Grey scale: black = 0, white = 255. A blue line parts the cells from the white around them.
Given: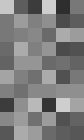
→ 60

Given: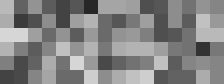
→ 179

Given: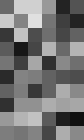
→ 48

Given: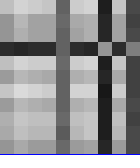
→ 175

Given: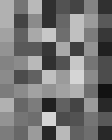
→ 177

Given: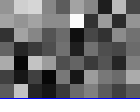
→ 171
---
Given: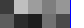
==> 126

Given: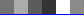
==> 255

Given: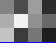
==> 157

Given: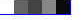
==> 135

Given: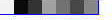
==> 72

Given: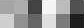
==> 187

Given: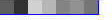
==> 145

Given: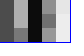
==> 143

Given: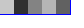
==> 181
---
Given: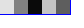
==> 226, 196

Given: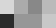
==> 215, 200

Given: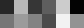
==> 242, 204

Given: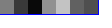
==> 195, 145

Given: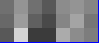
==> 212, 171

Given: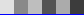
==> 225, 190

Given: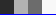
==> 248, 178

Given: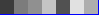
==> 225, 196
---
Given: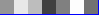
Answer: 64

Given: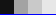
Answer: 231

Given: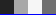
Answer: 112

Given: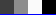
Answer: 0

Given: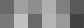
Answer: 175

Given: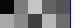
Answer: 98

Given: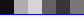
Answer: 98

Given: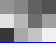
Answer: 82

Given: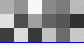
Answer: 138
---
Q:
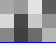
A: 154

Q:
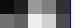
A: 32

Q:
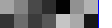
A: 131

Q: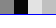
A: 7

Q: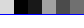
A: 1

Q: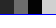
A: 108

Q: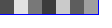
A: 226

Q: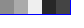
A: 170
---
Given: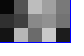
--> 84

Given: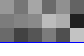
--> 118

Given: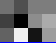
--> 79

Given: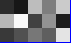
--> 23

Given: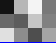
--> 183

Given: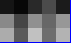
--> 7

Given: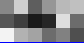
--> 207

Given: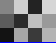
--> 207
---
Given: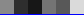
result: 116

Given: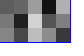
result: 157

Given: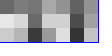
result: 146

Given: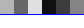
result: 16

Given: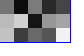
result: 123

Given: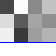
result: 252

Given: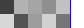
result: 165

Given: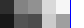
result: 145

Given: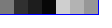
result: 207
